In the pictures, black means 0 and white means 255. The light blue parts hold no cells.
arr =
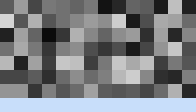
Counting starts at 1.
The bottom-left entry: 148
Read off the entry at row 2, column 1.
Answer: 212
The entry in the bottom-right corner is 39
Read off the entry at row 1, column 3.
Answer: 70
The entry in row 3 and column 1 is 33
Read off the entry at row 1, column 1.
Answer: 92
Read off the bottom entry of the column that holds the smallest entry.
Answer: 127
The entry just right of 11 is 54
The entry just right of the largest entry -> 85
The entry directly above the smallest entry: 85
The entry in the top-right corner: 33
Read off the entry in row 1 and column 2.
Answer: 155
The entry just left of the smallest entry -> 100

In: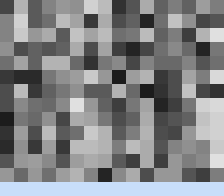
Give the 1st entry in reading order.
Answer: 70
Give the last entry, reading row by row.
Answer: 125
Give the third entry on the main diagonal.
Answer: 151
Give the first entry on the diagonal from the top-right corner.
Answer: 125
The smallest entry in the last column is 50
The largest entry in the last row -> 179
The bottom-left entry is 151
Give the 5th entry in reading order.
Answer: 151
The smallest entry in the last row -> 36
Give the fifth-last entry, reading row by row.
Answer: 151
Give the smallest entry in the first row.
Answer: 50
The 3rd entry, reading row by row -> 90
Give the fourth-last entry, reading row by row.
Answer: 151
